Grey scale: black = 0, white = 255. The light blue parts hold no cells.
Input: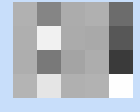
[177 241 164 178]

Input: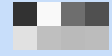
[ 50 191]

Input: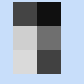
[ 68 111]

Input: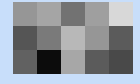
[150 122 167]

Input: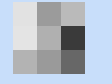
[226 176 103]

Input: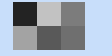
[35 89]
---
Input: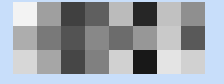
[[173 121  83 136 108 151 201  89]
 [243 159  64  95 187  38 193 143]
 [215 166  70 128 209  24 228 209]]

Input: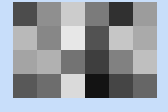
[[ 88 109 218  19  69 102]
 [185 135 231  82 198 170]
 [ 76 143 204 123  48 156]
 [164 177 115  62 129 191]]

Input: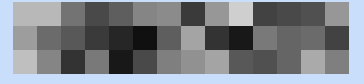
[[157 107  88  58  38  16  94 164  51  24 121 101 107  66]
 [191 133  51 121  24  73 127 145 164  88  80 101 170 127]
 [184 184 115  73  94 133 139  58 151 207  66  73  80 151]]

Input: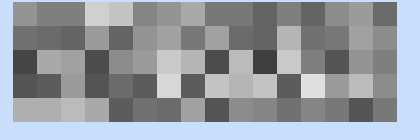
[[ 84  92 155  84 107  92 215  92 195 181 195  92 223 155 187 140]
 [113 107 100 155 100 148 161 120 161 107 100 181 113 120 161 140]
 [148 127 127 208 195 133 148 169 120 120 100 127 100 140 155 107]
 [ 69 169 161  76 140 155 201 181  76 187  63 201 127  84 148 127]
 [175 175 187 169  92 113 107 161  84 140 133 113 133 120  84 120]]

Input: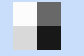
[[217  24]
 [252 104]]

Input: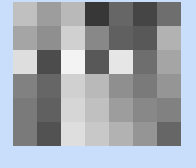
[[222  76 243  88 230 110 165]
 [122  82 222 200 178 149 102]
 [122  96 214 192 157 136 129]
 [129 102 208 185 143 122 149]
 [165 143 208 136  96  88 178]
 [192 157 185  55 102  69 110]]

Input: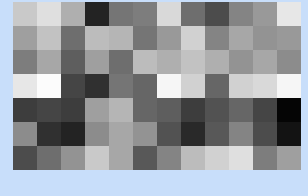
[[140  48  35 140 167 147  82  41  88 132  76  19]
 [ 61  69  61 159 181 102  94  61  82 102  69   5]
 [ 76 110 147 201 167  88 132 188 209 223 125 159]
 [125 167  94 159 110 188 175 194 175 147 167 140]
 [159 194 110 188 181 117 153 209 132 167 147 153]
 [201 223 175  35 117 125 217 110  76 132 153 231]
 [231 252  69  48 117 102 246 209 102 209 217 246]]

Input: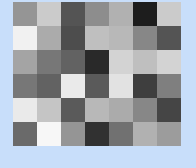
[[119  98 234  90 226  62 127]
 [164 119  98  41 211 191 211]
 [241 171  77 191 184 135  84]
 [234 197  90 184 171 135  69]
 [149 203  84 141 177  29 203]
 [106 247 149  49 113 177 156]]
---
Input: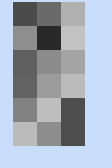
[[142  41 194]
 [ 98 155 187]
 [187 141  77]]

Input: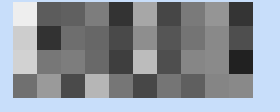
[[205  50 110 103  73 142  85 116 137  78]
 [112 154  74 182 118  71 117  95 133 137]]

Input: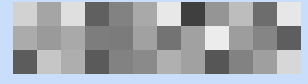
[[171 154 169 125 123 161 115 161 236 157 133  94]]

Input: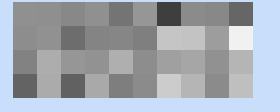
[[141 145 109 132 134 127 197 195 157 241]
 [ 99 171  97 169 126 139 204 181 139 191]]

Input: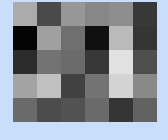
[[  4 160 111  16 186  53]
 [163 192  65 115 211 137]]

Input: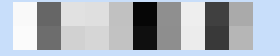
[[251 109 209 214 194  15 142 236  57 182]]
